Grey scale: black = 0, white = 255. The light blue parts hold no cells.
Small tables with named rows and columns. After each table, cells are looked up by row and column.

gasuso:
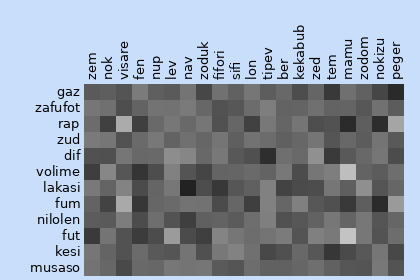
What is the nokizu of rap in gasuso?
45
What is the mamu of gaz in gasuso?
112
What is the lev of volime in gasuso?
129
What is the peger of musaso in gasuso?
83
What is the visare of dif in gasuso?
118
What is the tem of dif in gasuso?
58
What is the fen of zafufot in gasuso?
99
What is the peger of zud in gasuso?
89

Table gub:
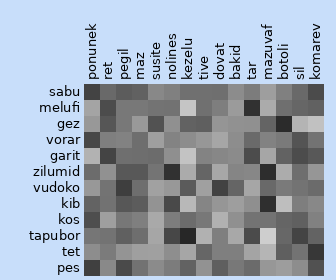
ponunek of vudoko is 152
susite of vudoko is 161
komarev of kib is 136
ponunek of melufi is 164
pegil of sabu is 92
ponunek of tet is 141
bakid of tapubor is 168
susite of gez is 82
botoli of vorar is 122
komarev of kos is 129
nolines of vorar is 131
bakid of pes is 120
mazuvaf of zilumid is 45
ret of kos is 159
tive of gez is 95
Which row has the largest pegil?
tet

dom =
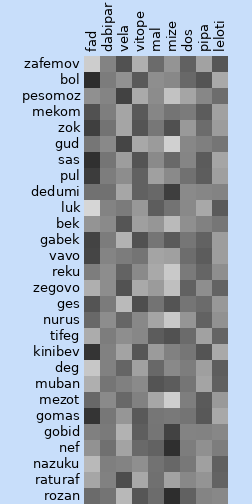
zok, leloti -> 156
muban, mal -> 84
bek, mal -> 150
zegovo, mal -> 155
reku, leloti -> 142
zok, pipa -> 108
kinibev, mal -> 155
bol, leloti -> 169
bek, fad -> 148

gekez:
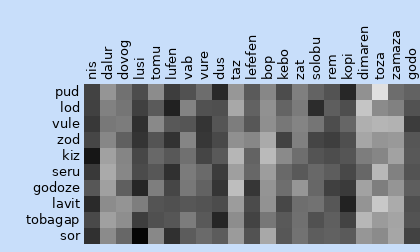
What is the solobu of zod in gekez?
69
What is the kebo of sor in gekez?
87
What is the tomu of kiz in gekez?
104
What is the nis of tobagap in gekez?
73
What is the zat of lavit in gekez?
110
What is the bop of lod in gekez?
145
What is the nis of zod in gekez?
70
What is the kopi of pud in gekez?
39
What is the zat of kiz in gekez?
110
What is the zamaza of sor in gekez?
166
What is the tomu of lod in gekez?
90

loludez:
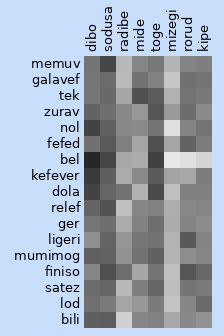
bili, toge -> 129
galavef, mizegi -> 198
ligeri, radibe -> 150
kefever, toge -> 91
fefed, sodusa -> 90
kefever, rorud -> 167
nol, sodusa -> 97
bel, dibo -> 38
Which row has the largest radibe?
bili

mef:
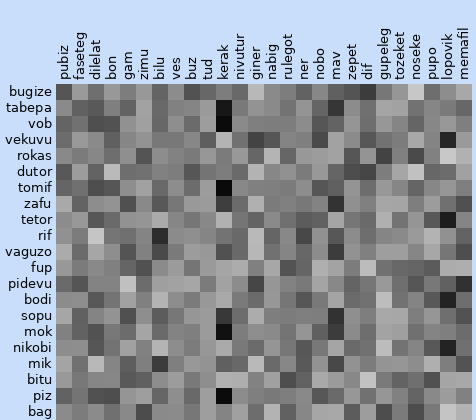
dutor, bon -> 186
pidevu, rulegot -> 130
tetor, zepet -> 118
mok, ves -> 131
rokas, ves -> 130
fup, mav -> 163
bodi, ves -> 141
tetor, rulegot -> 112
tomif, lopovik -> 150
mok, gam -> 108
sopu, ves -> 119
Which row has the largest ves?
pidevu

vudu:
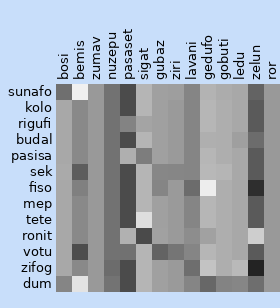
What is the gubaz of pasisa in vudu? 160
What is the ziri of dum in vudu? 154
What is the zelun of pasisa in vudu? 90
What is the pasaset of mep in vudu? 75
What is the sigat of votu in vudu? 181
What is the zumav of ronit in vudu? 153
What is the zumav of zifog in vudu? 153
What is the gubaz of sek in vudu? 135
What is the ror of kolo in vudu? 153
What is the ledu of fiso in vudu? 168
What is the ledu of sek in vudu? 168
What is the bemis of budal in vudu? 137

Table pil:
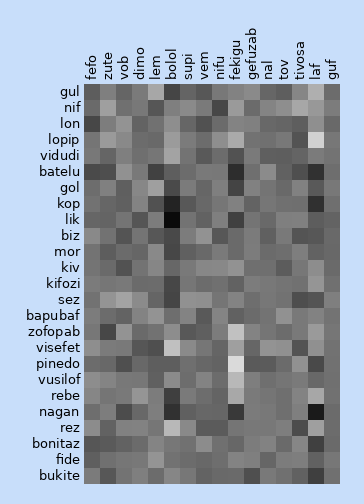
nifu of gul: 120
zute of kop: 102
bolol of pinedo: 94
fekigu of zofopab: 193
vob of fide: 118
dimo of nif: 120
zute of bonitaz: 90
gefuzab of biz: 123
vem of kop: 104
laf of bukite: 63
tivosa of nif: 167
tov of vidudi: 94
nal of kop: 118
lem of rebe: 124
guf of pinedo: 113
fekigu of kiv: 146
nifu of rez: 91
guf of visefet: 114
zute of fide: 112

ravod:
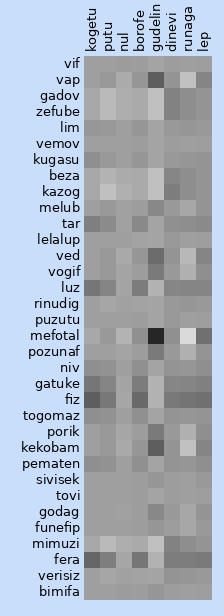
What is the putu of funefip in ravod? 159
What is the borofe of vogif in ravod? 157
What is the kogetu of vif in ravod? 159
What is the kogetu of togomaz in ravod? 143
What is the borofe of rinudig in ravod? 163
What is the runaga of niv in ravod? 150
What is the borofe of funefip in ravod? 157
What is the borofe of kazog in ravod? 170
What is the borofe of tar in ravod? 137
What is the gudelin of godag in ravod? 136

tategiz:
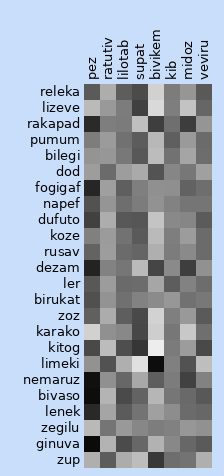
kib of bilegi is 114
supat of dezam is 186
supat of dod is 170
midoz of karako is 200
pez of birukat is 80
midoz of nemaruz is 65

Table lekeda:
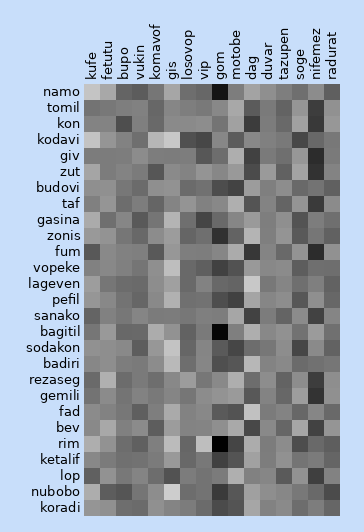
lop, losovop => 124
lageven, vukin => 106
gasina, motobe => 134
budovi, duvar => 127
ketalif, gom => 65
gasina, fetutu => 111
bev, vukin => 139
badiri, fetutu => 142
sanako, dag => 66
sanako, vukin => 133
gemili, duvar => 131
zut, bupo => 131
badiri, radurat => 118
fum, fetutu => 137
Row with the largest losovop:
rezaseg

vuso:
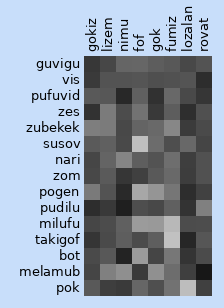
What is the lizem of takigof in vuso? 74
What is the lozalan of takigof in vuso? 38
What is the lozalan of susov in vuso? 104
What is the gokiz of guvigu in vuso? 55
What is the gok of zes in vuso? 57
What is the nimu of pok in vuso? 58
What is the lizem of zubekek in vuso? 123
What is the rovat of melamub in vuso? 23
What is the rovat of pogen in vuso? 65
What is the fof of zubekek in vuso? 100
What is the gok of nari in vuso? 83
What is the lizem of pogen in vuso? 83
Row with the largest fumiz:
takigof

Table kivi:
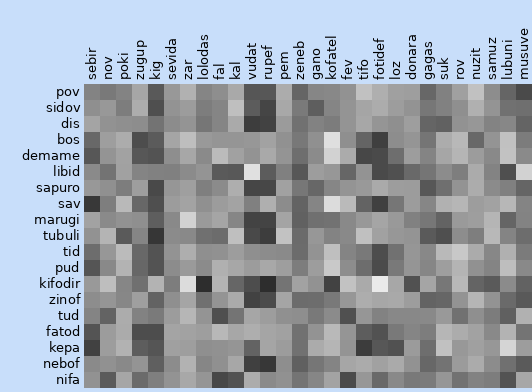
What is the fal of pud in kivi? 176
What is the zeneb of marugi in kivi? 97
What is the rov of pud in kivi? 180
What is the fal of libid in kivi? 90
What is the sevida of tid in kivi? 147
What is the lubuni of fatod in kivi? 179
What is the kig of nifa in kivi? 127
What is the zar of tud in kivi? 182
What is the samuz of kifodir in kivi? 90

